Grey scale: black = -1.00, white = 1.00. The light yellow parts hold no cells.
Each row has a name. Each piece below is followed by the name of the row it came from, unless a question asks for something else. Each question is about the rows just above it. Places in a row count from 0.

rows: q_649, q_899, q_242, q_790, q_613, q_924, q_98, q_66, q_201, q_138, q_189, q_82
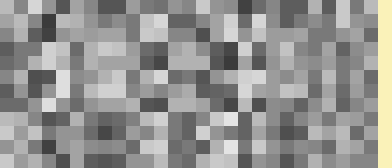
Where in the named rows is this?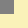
q_201, 9
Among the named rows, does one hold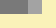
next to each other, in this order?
no
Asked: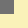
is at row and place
q_649, 11
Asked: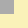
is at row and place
q_98, 13
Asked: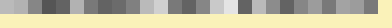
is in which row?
q_201
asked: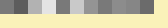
q_189
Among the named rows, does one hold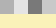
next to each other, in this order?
yes

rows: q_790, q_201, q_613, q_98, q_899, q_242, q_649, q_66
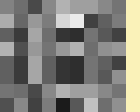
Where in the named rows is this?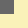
q_201, 1
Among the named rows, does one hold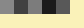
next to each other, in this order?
yes

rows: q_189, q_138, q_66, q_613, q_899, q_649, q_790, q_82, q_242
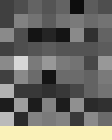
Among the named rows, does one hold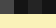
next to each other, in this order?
no
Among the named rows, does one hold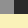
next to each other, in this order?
yes
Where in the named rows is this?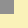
q_82, 5
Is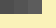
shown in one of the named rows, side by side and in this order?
yes
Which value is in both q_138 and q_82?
0.02

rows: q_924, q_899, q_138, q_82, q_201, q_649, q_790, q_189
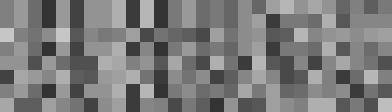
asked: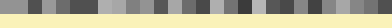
q_201
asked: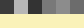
q_790

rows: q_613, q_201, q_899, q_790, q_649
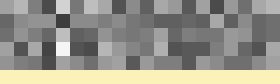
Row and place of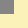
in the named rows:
q_790, 9
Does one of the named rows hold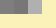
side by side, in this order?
no
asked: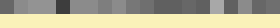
q_201
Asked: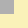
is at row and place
q_790, 11
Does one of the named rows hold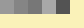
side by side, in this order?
no

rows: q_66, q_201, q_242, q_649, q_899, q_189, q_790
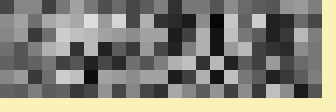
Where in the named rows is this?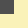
q_66, 7
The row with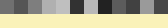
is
q_899
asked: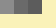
q_66

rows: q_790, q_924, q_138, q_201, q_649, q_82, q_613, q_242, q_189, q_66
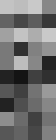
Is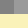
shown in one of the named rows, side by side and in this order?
no
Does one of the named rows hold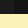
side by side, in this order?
no
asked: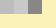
q_790
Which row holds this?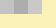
q_138
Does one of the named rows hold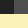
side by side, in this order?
yes

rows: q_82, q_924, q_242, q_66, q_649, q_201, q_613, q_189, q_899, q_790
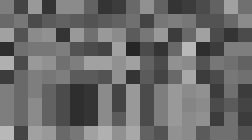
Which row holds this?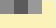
q_899
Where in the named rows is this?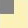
q_189, 13
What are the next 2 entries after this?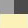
-0.59; -0.41
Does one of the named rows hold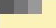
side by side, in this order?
yes

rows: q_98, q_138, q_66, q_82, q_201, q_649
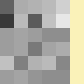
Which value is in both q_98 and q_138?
0.46
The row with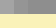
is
q_649
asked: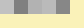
q_201
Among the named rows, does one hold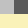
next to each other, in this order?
no
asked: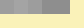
q_66
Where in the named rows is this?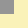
q_649, 2

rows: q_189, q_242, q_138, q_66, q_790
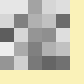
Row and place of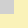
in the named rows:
q_790, 1
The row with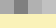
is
q_66
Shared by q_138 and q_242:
0.68
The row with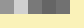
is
q_790
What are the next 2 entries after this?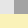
0.68; 0.74

